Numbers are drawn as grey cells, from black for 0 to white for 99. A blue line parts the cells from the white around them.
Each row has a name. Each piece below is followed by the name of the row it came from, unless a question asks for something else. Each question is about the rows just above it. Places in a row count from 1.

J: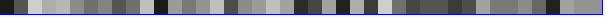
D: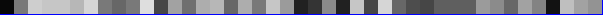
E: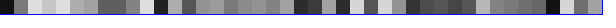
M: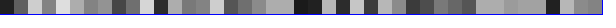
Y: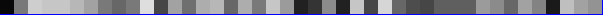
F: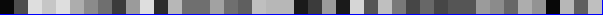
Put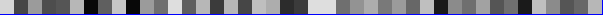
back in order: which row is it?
F
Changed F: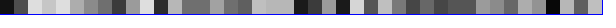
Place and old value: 1, [3]
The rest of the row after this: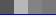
[43 40  7 83 43 63]
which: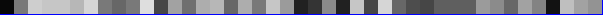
D
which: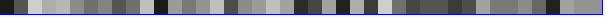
J

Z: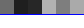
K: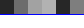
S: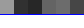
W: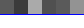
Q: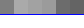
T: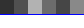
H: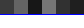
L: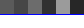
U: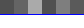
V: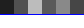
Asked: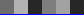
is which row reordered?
K
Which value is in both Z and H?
[12]
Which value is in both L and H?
[19]
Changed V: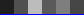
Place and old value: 5, [53]
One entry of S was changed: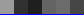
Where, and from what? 3, [15]
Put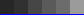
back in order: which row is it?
L

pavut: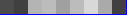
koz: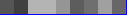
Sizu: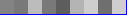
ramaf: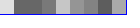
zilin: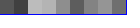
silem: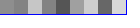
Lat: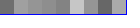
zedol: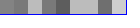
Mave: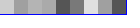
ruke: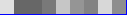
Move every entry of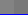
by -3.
[48 44]
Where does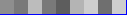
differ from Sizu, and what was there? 1, [51]
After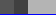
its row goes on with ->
[58 36 43 62 40]
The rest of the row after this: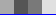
[62 33]
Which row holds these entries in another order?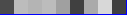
pavut
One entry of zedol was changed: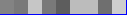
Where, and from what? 3, [73]
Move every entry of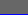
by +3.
[43 43]

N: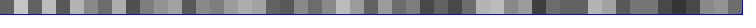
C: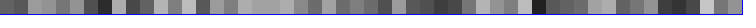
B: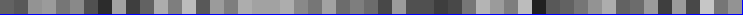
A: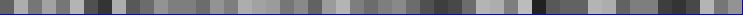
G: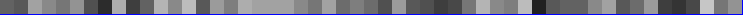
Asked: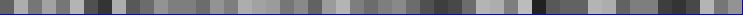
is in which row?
A
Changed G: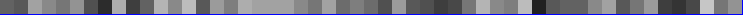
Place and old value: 46, [42]
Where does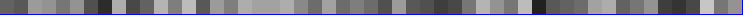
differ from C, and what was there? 37, [49]

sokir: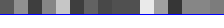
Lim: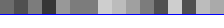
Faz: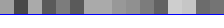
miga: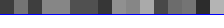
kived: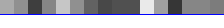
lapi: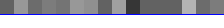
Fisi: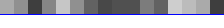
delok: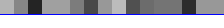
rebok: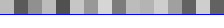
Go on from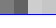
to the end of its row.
[42 45]
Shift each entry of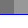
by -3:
[42 56]
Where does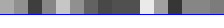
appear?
kived

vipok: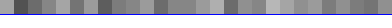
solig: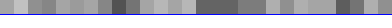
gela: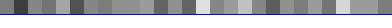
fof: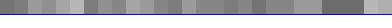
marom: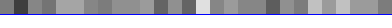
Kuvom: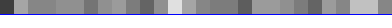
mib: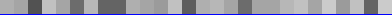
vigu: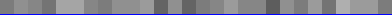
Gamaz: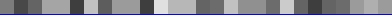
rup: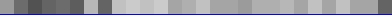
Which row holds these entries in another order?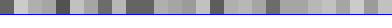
mib
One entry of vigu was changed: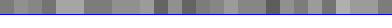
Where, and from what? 7, [52]
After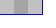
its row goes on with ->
[64 64 39]
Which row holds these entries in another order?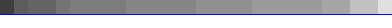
marom
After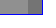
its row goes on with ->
[56 60 48 39 56 87 64 52 48 48 36 60 60 56 48 39 60 52 75 75 52]

